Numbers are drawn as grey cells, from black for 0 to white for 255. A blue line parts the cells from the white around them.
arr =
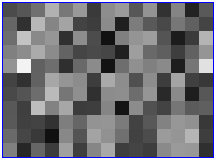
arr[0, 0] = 75
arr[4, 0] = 147
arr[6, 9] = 109
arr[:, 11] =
[50, 72, 84, 95, 138, 61, 41, 67, 130, 155, 138]
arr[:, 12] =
[132, 119, 28, 62, 29, 164, 138, 118, 151, 149, 154]
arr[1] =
[102, 48, 183, 133, 164, 67, 61, 139, 31, 124, 89, 72, 119, 96, 68]
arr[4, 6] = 139
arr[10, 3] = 60
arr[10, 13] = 152
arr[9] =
[106, 70, 57, 16, 136, 84, 163, 145, 112, 65, 76, 155, 149, 181, 62]
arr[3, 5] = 69
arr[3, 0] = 128
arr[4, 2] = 97
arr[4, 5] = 105
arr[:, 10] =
[147, 89, 157, 105, 128, 141, 149, 81, 88, 76, 61]
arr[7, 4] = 167
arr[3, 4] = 99
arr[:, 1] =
[86, 48, 195, 140, 243, 49, 84, 63, 64, 70, 39]
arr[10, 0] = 128
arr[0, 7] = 141
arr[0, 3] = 177
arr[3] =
[128, 140, 171, 139, 99, 69, 74, 70, 32, 158, 105, 95, 62, 97, 149]
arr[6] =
[73, 84, 109, 186, 118, 143, 48, 140, 142, 109, 149, 41, 138, 30, 87]
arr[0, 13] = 34
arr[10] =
[128, 39, 102, 60, 160, 62, 134, 169, 62, 68, 61, 138, 154, 152, 47]
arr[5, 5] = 140
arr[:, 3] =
[177, 133, 150, 139, 110, 167, 186, 130, 50, 16, 60]

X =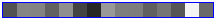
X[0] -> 83
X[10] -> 96
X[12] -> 86
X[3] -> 97

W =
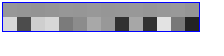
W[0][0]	151
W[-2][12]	153
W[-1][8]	49
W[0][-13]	149
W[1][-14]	216
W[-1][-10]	123
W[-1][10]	50
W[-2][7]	150
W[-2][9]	152

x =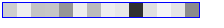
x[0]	206
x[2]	196
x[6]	187
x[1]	238
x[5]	237

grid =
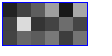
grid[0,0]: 33
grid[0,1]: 66
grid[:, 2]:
[94, 52, 92]
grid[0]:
[33, 66, 94, 159, 24, 167]
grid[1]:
[65, 219, 52, 67, 109, 69]
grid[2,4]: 61

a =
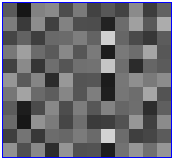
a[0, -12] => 90
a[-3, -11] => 23
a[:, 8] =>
[67, 108, 102, 121, 110, 119, 118, 102, 82, 108, 114]
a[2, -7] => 126
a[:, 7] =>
[87, 34, 208, 29, 197, 28, 31, 131, 62, 211, 30]
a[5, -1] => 140
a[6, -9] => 93
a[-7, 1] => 138
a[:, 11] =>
[97, 172, 92, 87, 91, 140, 83, 95, 139, 91, 150]
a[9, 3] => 108
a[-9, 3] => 105
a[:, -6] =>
[66, 77, 99, 122, 114, 86, 126, 87, 59, 106, 83]
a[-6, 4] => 152
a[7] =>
[92, 29, 75, 136, 77, 125, 87, 131, 102, 110, 45, 95]
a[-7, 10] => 102
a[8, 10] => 64
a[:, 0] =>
[90, 125, 69, 120, 65, 150, 118, 92, 106, 63, 146]
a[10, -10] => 137
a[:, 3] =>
[138, 64, 105, 90, 110, 43, 93, 136, 123, 108, 45]
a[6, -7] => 85
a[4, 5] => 112
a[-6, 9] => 143
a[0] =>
[90, 22, 130, 138, 76, 122, 66, 87, 67, 139, 60, 97]
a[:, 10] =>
[60, 89, 55, 166, 102, 122, 166, 45, 64, 70, 112]
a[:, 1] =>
[22, 58, 98, 159, 138, 90, 163, 29, 23, 116, 80]
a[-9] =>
[69, 98, 62, 105, 107, 126, 99, 208, 102, 74, 55, 92]
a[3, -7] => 86

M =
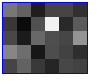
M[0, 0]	119
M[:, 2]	[30, 80, 104, 23, 57]
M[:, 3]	[69, 242, 78, 77, 37]
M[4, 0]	69
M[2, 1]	27
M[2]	[72, 27, 104, 78, 70, 148]
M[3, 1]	110

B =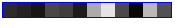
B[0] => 44
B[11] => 82
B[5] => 28
